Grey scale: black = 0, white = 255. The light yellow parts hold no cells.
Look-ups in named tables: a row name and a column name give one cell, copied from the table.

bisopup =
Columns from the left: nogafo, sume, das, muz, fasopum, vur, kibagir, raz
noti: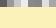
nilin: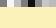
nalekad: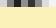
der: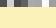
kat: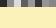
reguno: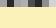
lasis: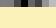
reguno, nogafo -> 164
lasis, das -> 72
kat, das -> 219
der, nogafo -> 80
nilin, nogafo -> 126
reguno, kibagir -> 142
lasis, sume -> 125
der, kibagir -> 250
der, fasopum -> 170

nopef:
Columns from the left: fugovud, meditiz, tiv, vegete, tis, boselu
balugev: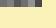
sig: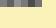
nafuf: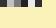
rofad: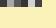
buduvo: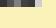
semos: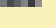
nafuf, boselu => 47
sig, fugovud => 127
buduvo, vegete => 65
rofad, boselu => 66
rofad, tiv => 88
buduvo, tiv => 126
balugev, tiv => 88
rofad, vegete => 53
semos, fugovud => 121
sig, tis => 76
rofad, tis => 210
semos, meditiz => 74
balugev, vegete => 111
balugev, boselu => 73
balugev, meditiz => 127
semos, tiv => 98
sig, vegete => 121
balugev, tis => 146
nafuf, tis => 235
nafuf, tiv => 121

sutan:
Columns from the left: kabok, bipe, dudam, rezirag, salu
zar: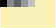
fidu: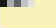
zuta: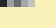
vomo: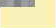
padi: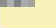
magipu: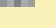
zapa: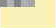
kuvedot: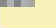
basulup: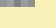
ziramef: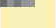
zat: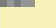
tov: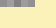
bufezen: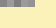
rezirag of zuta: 165
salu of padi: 161
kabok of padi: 141
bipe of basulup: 160
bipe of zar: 137
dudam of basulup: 131
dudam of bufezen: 126
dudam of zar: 96
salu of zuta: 195
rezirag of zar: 151
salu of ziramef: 151
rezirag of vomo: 157
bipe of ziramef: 145
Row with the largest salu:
fidu

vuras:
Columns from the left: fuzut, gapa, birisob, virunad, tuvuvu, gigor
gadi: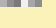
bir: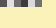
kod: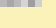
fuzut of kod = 185
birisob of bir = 109
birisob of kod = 186
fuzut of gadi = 178
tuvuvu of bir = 218
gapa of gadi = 143
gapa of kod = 168
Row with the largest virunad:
gadi

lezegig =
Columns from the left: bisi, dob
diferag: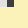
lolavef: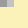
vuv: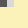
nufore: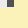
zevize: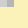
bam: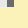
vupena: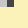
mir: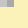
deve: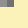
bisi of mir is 197
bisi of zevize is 207
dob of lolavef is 195
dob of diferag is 62
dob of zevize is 182
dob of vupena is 69

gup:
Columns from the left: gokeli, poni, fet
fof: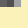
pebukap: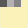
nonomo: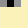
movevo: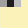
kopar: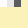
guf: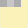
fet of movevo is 190
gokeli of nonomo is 143
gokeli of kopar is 252
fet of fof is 162
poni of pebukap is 178
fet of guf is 172
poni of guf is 199
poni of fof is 80
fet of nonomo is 146
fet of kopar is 92

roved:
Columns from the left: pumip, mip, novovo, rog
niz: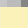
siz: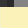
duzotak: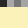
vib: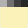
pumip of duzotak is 39
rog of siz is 132
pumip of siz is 53
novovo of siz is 131
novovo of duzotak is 118
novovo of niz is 187
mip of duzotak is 168
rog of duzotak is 164
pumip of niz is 199
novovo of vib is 62
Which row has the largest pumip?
niz

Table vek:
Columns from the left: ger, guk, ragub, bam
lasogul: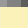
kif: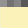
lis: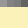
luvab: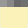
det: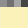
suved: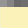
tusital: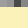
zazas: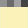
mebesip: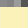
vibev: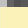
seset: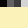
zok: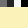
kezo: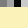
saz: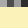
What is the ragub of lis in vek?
123
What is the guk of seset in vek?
98
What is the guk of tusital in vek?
148
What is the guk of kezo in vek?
165
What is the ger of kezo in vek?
124
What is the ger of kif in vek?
146
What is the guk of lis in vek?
130
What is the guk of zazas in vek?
107
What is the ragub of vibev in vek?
81
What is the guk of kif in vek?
114
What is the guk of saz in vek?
78
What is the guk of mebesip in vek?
131
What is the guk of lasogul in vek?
130
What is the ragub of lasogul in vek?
129
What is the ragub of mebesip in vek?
155
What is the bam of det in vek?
68
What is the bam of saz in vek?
45
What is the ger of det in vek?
143
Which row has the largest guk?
kezo

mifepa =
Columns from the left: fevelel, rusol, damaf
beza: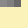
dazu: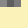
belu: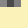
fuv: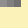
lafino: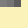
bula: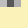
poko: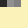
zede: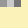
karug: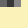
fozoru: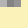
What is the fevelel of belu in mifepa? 135
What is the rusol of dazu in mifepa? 95
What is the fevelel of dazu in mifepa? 136
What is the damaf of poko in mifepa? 128
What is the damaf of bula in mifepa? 176
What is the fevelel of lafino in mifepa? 125
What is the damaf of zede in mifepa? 117
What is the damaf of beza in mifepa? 104
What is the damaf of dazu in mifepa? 122
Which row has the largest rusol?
zede

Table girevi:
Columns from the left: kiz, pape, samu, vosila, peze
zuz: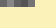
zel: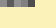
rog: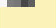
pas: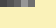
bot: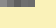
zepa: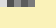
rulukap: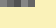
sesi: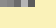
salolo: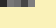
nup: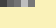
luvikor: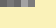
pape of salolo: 120
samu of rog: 119
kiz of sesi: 140
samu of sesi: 108
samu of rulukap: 82
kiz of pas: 70
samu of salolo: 111
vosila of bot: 112
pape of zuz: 135
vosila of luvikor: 163
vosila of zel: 129
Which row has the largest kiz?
rog

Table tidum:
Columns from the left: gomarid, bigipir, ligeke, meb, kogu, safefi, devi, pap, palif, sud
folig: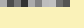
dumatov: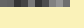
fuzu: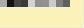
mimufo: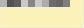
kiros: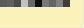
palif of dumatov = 148
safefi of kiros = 15
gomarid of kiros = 90
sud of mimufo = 126
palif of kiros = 128
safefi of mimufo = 201
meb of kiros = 193
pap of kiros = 100
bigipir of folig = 77
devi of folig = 189
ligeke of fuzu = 69
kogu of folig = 171
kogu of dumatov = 121
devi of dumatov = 77
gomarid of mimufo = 181
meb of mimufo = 201
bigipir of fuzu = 19
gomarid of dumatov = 101
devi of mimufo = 172
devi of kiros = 121

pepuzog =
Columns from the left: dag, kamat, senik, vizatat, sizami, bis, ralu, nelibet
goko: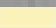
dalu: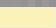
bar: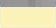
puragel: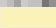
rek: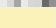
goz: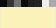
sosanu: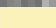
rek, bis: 213
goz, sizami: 32
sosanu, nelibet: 154
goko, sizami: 145
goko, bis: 154
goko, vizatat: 154
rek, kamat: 215
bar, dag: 147
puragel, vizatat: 203
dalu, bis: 145
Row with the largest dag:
rek

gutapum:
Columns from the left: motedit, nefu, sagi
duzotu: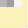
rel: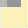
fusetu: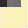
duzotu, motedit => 182
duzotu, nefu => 159
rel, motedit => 182
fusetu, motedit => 43
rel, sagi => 149
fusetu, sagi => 109
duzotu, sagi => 246
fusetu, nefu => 114
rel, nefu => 148

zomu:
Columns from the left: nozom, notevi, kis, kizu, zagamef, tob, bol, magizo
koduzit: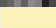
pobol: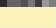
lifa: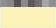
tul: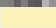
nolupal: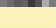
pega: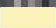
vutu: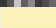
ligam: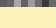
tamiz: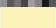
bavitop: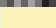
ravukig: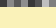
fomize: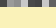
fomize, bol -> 200
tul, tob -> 87
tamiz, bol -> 24
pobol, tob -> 62
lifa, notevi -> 134
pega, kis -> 159
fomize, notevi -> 154
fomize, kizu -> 200
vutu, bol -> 77
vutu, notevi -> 90
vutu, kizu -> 95
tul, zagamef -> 92
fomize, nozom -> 70
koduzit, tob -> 126
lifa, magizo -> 142
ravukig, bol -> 191
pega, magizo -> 98
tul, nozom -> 130
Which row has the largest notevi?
fomize

